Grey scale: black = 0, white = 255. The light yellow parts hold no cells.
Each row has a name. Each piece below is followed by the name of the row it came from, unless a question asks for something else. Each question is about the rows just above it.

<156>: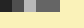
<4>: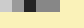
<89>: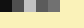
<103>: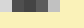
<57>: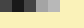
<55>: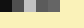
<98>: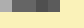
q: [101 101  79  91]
<98>
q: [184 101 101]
<156>
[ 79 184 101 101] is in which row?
<156>
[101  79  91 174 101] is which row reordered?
<98>

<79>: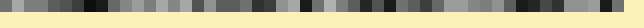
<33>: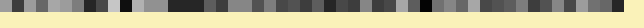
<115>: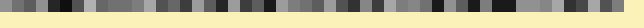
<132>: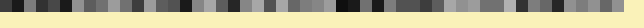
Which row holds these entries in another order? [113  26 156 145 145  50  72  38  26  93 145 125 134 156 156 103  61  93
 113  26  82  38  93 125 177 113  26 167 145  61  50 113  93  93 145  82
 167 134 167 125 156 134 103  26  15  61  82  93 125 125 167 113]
<79>
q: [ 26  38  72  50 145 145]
<79>
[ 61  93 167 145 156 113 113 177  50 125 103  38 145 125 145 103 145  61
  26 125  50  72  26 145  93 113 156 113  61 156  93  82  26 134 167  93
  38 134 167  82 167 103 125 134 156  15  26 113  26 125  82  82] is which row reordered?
<132>
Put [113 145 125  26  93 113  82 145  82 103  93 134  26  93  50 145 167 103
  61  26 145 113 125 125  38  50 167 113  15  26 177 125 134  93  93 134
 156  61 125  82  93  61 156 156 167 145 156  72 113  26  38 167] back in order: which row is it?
<79>
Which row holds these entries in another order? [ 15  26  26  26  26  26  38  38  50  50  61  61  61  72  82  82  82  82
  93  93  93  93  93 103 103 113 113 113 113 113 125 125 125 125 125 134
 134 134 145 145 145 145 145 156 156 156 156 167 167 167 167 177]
<115>
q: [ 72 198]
<33>

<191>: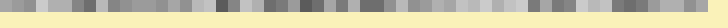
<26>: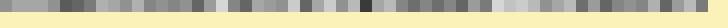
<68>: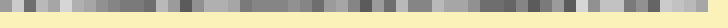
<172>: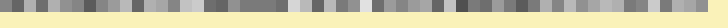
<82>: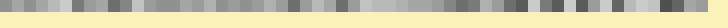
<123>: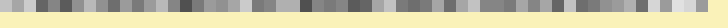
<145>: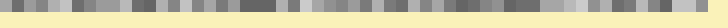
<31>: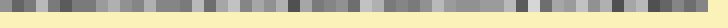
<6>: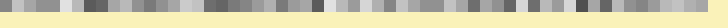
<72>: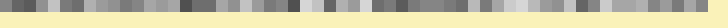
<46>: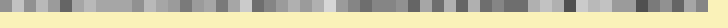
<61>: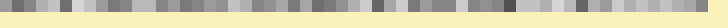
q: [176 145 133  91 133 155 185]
<172>
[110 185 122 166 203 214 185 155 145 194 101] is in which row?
<72>
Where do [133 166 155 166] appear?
<72>
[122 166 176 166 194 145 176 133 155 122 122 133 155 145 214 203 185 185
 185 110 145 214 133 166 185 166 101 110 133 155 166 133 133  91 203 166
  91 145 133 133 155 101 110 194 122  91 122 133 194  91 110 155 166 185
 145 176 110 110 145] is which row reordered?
<68>
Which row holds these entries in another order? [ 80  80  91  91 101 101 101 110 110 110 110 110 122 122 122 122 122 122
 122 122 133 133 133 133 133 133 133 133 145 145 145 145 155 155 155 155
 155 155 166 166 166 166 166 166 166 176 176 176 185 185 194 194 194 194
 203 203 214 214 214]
<72>

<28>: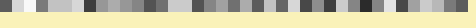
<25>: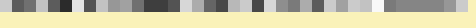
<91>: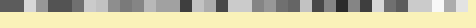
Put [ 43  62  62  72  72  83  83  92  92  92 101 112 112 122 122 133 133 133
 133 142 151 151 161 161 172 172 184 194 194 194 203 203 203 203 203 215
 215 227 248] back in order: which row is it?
<25>
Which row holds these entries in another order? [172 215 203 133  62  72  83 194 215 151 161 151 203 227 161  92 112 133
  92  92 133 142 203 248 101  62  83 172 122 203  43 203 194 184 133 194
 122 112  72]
<25>

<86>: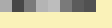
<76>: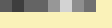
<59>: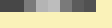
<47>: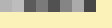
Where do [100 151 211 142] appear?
<76>
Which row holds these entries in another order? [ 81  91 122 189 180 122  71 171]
<86>

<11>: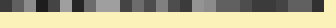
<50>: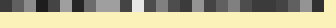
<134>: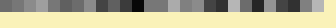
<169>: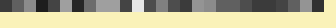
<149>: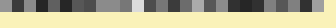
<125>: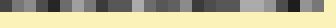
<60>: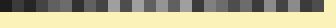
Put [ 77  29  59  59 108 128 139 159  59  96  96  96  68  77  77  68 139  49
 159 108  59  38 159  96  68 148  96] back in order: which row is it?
<11>
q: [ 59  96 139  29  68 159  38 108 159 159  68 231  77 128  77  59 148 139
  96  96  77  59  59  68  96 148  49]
<169>
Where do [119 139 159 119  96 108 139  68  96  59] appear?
<134>

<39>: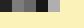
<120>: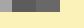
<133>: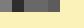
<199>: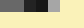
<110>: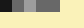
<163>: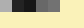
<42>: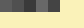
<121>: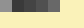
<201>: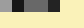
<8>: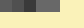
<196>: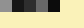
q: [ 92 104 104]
<120>
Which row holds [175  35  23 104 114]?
<163>
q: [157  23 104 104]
<201>
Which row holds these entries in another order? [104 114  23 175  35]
<163>
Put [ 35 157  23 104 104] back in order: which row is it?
<201>

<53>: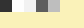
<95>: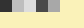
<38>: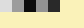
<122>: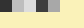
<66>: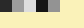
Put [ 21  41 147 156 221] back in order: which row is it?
<66>
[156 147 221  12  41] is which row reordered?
<38>

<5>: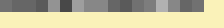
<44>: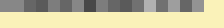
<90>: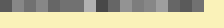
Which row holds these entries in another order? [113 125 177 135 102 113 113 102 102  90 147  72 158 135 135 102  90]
<5>
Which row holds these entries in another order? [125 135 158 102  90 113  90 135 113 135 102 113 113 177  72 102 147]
<90>
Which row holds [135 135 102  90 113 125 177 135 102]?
<5>
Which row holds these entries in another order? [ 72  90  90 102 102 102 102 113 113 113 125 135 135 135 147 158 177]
<5>
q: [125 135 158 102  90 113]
<90>

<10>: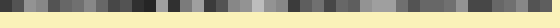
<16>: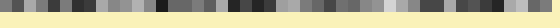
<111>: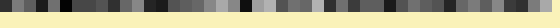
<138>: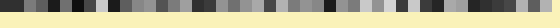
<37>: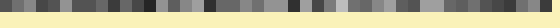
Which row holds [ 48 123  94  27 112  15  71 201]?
<138>
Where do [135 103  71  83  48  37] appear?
<10>
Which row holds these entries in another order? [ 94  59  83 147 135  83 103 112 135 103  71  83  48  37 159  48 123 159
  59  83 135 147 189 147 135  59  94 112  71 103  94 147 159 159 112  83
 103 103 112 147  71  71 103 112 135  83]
<10>

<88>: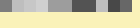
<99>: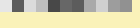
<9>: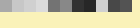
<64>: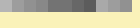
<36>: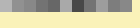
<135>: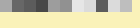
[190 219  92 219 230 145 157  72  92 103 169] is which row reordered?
<135>
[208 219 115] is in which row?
<9>
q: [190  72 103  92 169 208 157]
<99>
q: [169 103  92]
<135>
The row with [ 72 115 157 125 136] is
<36>
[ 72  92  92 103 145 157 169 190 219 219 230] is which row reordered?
<135>

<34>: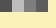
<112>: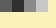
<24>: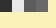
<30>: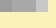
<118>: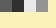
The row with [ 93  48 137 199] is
<112>
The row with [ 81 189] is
<34>
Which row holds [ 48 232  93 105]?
<24>
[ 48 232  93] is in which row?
<24>
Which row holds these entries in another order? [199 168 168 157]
<30>
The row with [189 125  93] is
<34>
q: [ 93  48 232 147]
<118>

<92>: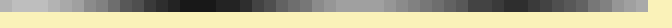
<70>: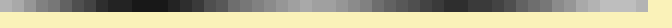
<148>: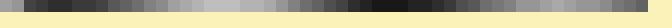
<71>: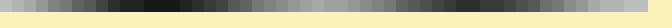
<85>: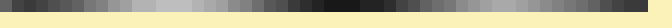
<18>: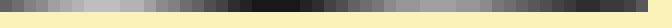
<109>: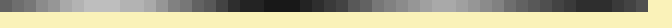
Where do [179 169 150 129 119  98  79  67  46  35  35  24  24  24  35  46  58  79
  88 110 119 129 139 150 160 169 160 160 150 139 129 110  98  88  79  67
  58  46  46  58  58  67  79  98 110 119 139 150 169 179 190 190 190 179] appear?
<70>
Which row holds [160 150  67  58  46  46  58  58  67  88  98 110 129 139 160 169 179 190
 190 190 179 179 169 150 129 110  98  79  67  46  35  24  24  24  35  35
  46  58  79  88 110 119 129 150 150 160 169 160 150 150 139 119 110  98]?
<148>

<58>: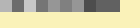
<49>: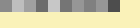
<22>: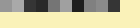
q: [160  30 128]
<22>
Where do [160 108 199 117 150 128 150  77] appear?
<49>
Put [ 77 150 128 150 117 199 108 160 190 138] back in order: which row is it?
<49>

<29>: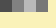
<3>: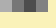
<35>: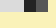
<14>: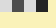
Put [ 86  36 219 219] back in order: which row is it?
<35>
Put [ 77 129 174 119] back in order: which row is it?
<3>
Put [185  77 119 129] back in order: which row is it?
<29>

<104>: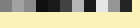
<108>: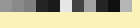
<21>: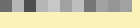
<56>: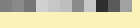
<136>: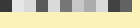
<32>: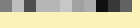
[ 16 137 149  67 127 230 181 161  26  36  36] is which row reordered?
<108>
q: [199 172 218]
<136>
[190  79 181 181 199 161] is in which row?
<32>
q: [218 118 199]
<136>
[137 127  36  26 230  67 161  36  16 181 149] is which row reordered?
<108>
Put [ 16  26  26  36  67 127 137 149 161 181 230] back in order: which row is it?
<104>

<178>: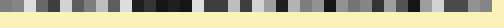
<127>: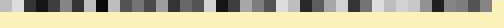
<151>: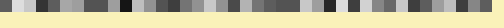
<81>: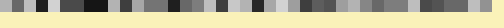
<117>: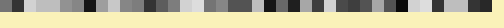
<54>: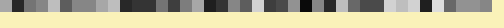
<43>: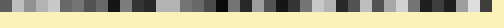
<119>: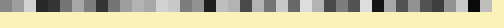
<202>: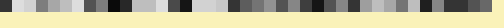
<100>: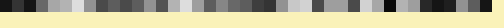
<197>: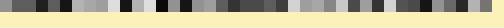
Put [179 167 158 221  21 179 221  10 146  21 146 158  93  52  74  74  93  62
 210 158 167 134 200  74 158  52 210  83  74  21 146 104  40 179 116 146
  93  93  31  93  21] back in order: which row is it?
<197>
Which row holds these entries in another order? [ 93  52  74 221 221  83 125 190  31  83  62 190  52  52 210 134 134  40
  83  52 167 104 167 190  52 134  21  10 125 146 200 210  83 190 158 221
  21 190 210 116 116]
<202>
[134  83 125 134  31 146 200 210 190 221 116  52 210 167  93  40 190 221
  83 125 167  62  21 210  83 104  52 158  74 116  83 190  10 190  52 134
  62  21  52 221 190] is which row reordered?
<127>

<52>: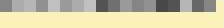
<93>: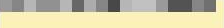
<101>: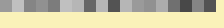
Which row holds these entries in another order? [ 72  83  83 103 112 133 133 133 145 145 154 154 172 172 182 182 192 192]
<52>
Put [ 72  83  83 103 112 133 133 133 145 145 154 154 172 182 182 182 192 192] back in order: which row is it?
<93>

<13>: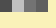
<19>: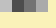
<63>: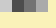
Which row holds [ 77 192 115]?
<13>
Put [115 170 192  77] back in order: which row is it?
<19>
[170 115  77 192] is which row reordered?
<19>
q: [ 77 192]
<13>

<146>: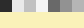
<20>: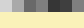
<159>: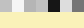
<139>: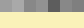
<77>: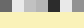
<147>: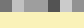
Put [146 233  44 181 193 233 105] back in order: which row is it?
<77>
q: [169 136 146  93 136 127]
<139>
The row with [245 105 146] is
<146>
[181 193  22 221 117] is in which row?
<159>

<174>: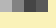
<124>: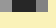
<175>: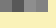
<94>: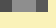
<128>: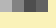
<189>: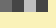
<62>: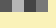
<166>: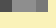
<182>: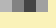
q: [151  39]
<124>
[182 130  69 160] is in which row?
<182>
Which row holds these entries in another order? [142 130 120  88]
<175>
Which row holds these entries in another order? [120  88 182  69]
<62>
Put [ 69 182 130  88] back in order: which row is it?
<174>

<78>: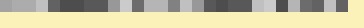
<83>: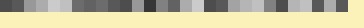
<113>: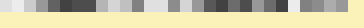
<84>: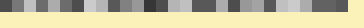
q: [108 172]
<84>
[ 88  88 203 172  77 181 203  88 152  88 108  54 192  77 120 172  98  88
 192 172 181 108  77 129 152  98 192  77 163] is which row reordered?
<84>
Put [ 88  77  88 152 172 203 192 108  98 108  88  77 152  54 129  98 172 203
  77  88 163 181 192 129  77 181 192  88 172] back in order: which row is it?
<83>
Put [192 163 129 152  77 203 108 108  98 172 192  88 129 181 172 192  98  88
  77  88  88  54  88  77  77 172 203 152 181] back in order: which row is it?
<83>

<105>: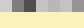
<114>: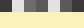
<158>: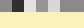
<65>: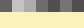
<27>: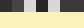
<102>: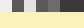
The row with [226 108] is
<114>
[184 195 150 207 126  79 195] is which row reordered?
<105>
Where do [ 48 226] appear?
<158>
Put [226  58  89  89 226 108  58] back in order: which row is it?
<114>
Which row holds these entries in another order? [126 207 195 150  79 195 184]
<105>

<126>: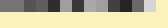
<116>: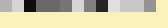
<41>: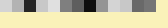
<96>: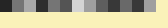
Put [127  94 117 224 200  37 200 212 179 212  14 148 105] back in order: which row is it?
<41>
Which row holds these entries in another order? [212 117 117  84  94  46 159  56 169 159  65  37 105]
<126>
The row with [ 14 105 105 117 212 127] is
<116>
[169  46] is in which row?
<96>
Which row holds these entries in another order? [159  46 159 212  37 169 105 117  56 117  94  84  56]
<96>

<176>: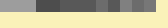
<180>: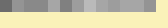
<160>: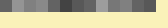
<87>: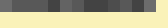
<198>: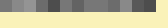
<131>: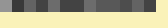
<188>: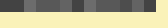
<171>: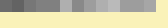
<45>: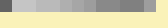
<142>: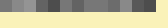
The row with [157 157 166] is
<171>
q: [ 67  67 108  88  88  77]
<131>
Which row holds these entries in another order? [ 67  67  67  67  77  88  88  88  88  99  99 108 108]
<188>
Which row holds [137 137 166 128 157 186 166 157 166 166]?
<180>
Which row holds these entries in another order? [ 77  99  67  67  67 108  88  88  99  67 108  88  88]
<188>
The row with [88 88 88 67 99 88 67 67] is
<87>

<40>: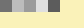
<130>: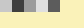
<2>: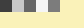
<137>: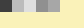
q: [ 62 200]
<2>
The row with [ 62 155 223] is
<130>

